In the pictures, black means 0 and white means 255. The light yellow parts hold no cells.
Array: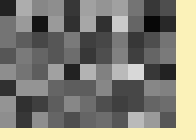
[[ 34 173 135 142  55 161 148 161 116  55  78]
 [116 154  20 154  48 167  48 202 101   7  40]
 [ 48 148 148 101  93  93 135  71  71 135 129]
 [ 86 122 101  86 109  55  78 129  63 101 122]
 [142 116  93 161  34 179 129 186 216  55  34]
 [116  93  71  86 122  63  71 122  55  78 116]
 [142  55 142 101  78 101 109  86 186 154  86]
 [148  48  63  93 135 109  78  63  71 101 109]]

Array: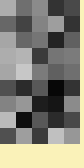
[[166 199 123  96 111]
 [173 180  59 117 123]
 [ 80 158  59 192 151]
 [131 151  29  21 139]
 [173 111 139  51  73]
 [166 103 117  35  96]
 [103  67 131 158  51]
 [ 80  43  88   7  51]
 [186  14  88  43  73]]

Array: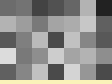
[[179 157 121 164 172 199  96]
 [ 96 134 193  74 212 150  74]
 [ 88 127 186  74 193 134  88]
 [220 121 142 205 164 179 142]
 [108 115  67  81 102 179  34]]

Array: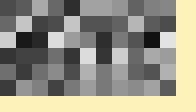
[[104 198  67  75 198  83  83  98 183  90  75]
 [ 59 148 128  67 120 156 120 148 140 162  90]
 [ 75  90 170 104  46 162 162 148  98 128 134]
 [ 53  67  67 112  53 219  53 204 104 170 156]
 [112  59 112 140  75 177 120 162  98  83 177]
 [204  25  39 219 156 128  46 120  83  18 227]]

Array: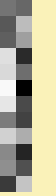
[[ 58 196]
 [ 88 188]
 [209 173]
 [ 95 159]
 [217 110]
 [116 103]
 [143  80]
 [230  74]
 [124  66]
 [223  42]
 [137  36]
 [249   1]]

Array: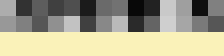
[[152 128  86 144 194  64 136 186  42 100 207 166 122  86]
 [173  50  93  64  79  27 106 114   8  34 201 159  15 128]]
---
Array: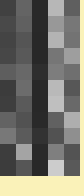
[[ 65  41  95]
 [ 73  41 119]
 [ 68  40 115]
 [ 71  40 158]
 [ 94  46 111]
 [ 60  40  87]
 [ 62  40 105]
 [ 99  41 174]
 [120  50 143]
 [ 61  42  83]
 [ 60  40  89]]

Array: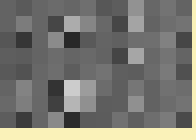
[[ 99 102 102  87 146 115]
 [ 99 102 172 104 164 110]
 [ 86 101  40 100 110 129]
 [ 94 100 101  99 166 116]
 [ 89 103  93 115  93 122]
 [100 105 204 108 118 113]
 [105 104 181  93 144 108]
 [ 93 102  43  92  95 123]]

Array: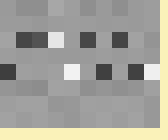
[[154 143 158 154 154]
 [155 152 157 154 154]
 [163  83 156 161 162]
 [157 156 154 157 157]
 [ 62 157 242  64  65]
 [149 141 161 149 148]
 [158 161 152 159 159]
 [162 160 151 162 162]]

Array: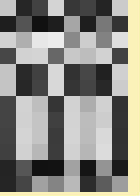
[[198  66  55  36]
 [ 30  17 166 120]
 [209 231 137 130]
 [ 71 212 200 210]
 [196  65  50  33]
 [196  67  53  40]
 [ 68 190 210 209]
 [ 68 196 211 205]
 [ 66 196 212 217]
 [ 64 183 209 220]
 [ 36  17 162 148]
 [ 37 161 185  92]]

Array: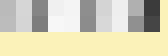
[[186 133 244 212 176]
 [188 125 245 216 144]]

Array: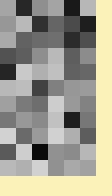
[[165 143  24]
 [150  48  75]
 [168 107  43]
 [ 82 141  94]
 [ 37 176  96]
 [184  66 150]
 [160 110 153]
 [119 138  29]
 [210 154 175]
 [ 90  10 139]
 [185 209 168]]

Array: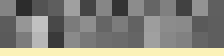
[[132  82 160 134 141 128 147]
 [ 92 192 122 100  98 140  90]
 [ 90 183 137 110 101 136 100]]

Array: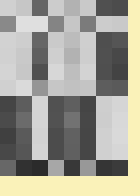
[[208 101 178  80]
 [137 223 198 204]
 [210 102 188  79]
 [209  95 178  80]
 [212  80 190  79]
 [208 149 193  93]
 [ 69 212  95 206]
 [ 75 212 114 205]
 [ 64 210  97 208]
 [ 72 212  96 208]
 [103  43  56  53]]
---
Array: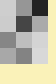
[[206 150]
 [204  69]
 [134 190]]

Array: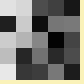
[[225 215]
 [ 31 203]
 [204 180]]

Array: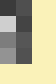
[[ 59  79]
 [207  68]
 [125  86]]

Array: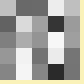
[[192 105]
 [ 98 218]
 [127 172]]

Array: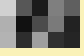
[[209  87]
 [176  17]
 [179  45]]

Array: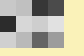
[[200 192]
 [ 44 215]
 [208 185]]

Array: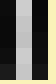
[[ 12 205]
 [ 10 197]
 [ 10 193]]

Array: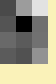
[[ 74 156]
 [ 84   0]
 [105  91]]

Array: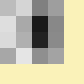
[[188 213]
 [222 169]
 [218 176]]
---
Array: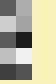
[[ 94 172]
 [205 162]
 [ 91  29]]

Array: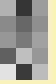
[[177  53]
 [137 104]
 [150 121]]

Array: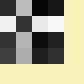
[[ 43 188]
 [240  50]
 [ 50 181]]

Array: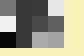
[[119  56]
 [241  56]
 [  7  56]]

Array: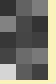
[[ 50  98]
 [130  71]
 [ 55  69]]

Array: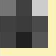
[[117  64]
 [ 64  59]
 [ 67  33]]
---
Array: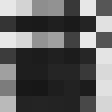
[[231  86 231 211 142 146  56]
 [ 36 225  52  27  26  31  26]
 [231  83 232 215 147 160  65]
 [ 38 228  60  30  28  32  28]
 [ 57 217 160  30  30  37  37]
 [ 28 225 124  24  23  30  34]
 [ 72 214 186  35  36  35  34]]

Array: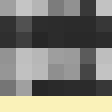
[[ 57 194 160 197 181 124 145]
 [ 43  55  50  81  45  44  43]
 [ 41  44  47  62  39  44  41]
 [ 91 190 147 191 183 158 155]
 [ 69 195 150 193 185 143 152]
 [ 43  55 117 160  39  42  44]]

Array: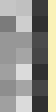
[[192  59 197]
 [206  48 123]
 [151  75 151]
 [165  70 151]
 [219  48 160]
 [165  70 142]
 [219  48 160]]

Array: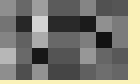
[[ 81  85 143 104 158  91  91 133]
 [144 123 116  39 211  41  41  27]
 [ 18 123 132  97 171 104 104 126]
 [102  88 183 105  23  84  84 151]
 [110 102 142  78 146  69  69  96]]

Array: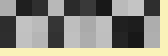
[[196  46 174  31  47 184  42  57  24 186]
 [ 29 173  45 194 186  53 190 170 192  32]
 [ 24 175  46 193 181  50 192 173 191  36]]

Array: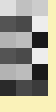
[[192 204 222]
 [ 73 237  84]
 [189  24 179]
 [ 74 237  84]
 [188  26 179]
 [ 72  59  42]]

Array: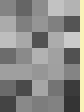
[[194 179 132 101 141]
 [128  84 171 127 149]
 [172 202 190 168  82]
 [161  81 108 138 178]
 [160 132 159 159 150]
 [116  59 107  74 166]
 [130  52  68 137 125]]
